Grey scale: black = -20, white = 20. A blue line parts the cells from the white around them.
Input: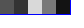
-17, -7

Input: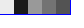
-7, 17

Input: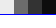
-18, 17

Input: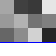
16, -4

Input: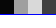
-10, -19

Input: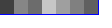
-5, -10

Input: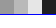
-15, 4

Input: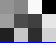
-20, -15

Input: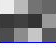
-4, -8
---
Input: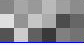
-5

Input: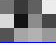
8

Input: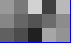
-15

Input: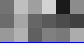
-5

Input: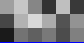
-5

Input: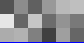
0
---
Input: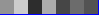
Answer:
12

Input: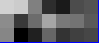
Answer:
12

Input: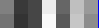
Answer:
-11

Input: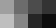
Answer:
-3

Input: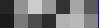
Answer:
3

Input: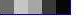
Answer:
11

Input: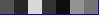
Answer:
-14

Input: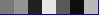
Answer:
3

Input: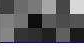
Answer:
-3
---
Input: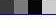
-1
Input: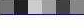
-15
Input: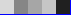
1
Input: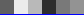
17
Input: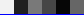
-15
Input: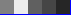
17
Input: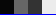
-4
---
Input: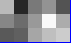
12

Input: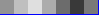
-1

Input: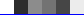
17

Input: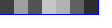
-13

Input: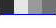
-2

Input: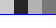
-1
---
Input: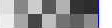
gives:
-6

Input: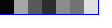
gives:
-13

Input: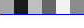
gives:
-4

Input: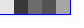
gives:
-7

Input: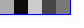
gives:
-9

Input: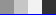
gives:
-12

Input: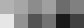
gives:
5

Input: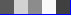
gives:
19

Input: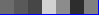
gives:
13
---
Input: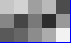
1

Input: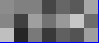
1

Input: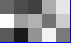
20

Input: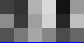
2

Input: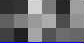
-5

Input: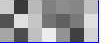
-7
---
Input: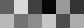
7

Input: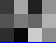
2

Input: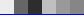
1

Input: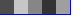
5

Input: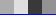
3

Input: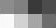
-3
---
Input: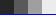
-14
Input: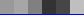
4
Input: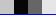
11
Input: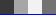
-11
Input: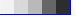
18
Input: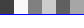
-10
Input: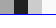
6
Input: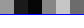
4
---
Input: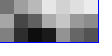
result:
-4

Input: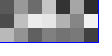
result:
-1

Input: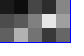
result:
-11

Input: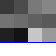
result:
11

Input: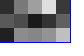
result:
3

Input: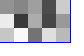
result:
15

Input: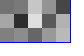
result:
4

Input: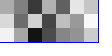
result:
3
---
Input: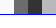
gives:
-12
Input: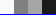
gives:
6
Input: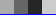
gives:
-14
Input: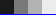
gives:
8
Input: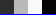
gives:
19
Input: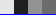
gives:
3
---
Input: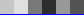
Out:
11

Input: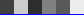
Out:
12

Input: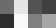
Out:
16

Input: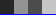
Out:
3

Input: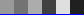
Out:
7

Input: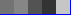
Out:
1

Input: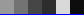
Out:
4
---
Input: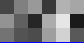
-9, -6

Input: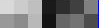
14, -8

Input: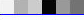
18, -2

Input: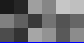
-16, 2

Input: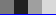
-1, 14

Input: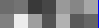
-3, -4

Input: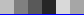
10, 6

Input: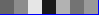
-4, 4
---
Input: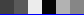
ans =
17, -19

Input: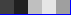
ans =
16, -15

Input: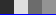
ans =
15, -13

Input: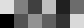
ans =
15, -20

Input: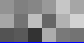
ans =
13, -12

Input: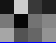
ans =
12, -19

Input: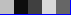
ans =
14, -18

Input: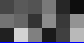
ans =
13, -18

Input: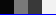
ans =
18, -19
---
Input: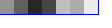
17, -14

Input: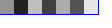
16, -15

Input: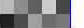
12, -15

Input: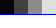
15, -19

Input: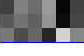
13, -19

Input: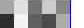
18, -13
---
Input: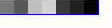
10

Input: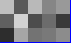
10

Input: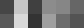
11

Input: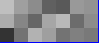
9

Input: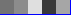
6

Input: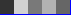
8
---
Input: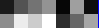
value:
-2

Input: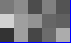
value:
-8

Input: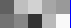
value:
13

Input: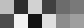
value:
13

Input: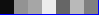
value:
6

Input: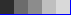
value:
2

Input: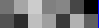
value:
12
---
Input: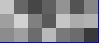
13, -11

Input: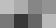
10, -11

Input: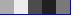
17, -15

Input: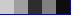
12, -18

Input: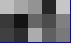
11, -17

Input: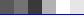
20, -11

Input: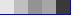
16, -11

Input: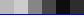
12, -18

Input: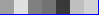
15, -11
